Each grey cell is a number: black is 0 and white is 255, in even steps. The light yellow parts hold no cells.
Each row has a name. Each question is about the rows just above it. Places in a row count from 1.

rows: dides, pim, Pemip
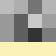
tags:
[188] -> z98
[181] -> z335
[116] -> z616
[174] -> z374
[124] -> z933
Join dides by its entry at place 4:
z335
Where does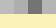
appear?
dides
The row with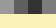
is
Pemip

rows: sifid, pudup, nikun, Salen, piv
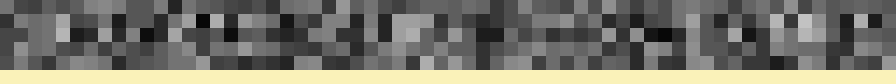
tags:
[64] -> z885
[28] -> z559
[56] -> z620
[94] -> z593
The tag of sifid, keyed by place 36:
z620
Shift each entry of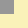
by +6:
[157]
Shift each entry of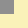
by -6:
[137]
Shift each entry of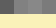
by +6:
[100 135 142 129]
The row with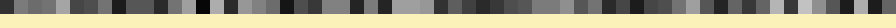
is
pudup
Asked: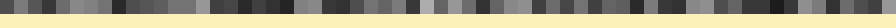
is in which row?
piv

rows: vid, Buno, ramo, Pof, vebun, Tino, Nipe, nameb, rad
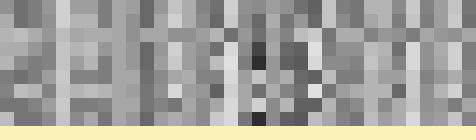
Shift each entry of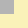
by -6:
[174]
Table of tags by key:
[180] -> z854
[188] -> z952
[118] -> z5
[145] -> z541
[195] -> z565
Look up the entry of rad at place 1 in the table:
z952
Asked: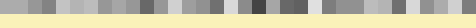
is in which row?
Pof
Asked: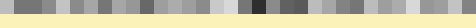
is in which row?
rad
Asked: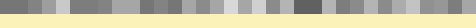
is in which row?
nameb

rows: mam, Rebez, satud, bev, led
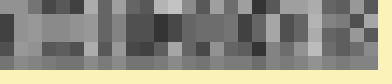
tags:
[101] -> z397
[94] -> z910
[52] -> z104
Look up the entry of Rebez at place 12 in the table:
z104
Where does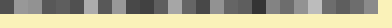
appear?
bev

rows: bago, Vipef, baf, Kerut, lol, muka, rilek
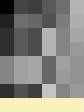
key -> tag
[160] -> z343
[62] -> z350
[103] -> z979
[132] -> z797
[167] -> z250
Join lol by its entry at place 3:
z250
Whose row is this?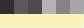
baf

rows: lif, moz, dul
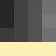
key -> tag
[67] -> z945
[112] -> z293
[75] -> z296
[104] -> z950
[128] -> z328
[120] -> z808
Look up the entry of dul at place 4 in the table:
z293
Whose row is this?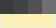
dul
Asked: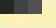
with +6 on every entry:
[45 73 88]
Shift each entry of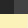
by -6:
[33 61]
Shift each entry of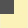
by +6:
[88]
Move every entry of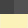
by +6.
[73 88]

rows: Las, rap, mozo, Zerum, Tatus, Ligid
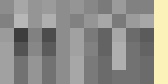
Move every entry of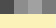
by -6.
[ 70 135 155 116]
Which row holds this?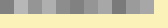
rap
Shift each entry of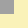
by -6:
[155]
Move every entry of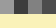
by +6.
[161  67 135  82]
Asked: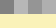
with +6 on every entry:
[135 189 155 181]
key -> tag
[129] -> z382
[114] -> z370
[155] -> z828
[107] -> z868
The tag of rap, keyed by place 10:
z828

